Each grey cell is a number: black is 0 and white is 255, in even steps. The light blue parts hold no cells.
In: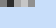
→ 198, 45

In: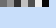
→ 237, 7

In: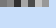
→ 194, 48

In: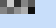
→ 204, 14

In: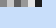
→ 227, 29

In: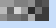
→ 211, 43
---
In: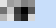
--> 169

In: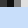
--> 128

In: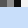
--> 14

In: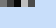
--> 7

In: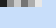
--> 202

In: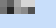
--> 167

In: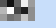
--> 97

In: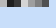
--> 56

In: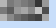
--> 137
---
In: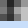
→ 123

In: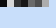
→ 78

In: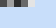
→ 105

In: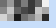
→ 182

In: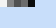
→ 108

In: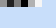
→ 177

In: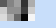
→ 7

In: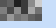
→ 98

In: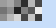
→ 198
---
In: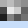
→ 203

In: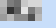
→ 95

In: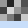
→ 150

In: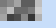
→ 106

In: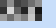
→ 96

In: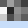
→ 145

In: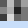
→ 34

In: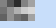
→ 176

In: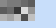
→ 55

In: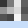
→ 217
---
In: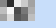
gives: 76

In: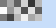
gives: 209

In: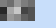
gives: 199

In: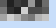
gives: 33

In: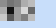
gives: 157

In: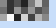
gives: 150

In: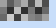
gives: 187
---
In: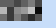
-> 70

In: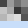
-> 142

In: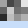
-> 228

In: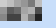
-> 190

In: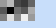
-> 100

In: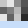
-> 84
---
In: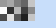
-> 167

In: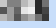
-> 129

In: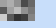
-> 174

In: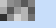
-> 142

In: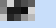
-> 213

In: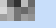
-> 92

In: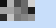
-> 179

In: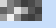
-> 126
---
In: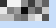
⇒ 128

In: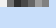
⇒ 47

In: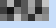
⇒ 195

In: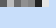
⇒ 108

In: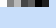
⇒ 185

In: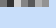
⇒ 208
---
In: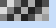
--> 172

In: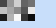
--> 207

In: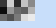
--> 43

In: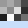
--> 168

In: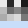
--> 40

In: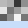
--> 173

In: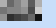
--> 161
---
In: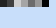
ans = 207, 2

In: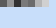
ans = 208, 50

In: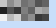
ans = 241, 32

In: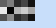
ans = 233, 3

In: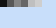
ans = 206, 17

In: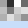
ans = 252, 46
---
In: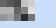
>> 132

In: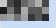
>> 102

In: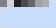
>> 130

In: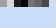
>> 100

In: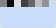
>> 133

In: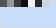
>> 84

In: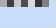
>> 128
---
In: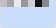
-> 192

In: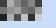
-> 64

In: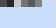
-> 77

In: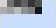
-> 212

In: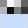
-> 139

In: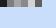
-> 29

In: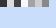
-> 52

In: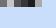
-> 113
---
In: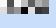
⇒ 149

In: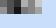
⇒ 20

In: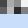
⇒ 44

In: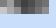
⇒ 142

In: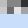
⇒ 227

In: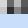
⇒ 132

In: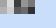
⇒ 91

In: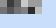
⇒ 114

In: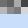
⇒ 123
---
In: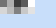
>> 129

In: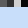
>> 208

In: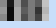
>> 167

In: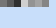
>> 48

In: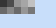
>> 105

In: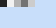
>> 178
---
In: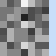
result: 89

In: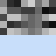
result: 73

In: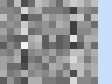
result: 161

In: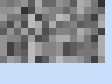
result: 146

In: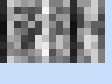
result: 44
